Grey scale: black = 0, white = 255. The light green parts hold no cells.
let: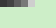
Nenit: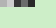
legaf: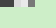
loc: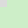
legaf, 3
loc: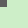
let, 3
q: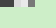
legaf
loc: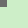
Nenit, 4
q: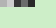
Nenit
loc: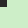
Nenit, 5
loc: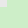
legaf, 4

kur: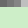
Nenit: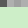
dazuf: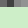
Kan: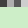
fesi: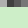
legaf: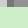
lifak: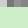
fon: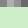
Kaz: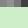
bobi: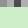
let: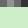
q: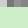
lifak
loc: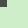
bobi, 3
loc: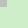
kur, 4
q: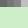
kur
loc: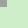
Nenit, 3

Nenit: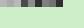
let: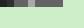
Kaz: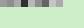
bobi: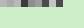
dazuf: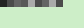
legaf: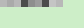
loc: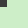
bobi, 4
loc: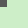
dazuf, 4

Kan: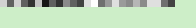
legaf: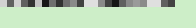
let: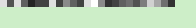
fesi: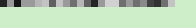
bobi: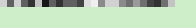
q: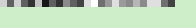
Kan
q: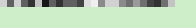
bobi
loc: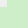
bobi, 14
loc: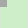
let, 23
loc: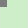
let, 21

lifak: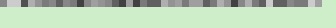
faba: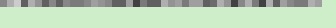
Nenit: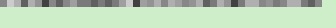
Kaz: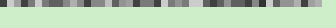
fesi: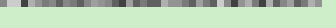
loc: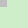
Kaz, 16
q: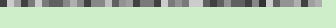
Kaz
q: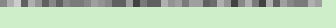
faba
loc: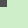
lifak, 4
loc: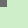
faba, 31

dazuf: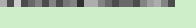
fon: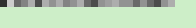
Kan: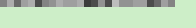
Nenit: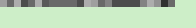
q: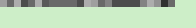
Nenit
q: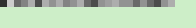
fon
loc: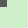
Nenit, 7
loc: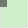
dazuf, 10
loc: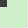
Kan, 13
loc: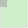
Kan, 17

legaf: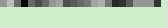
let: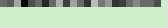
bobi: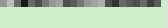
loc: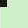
bobi, 4
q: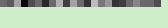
let
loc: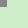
let, 20
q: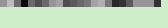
legaf
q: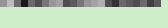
bobi

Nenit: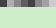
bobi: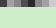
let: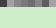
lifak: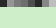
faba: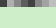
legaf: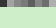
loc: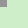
lifak, 2
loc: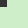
legaf, 1

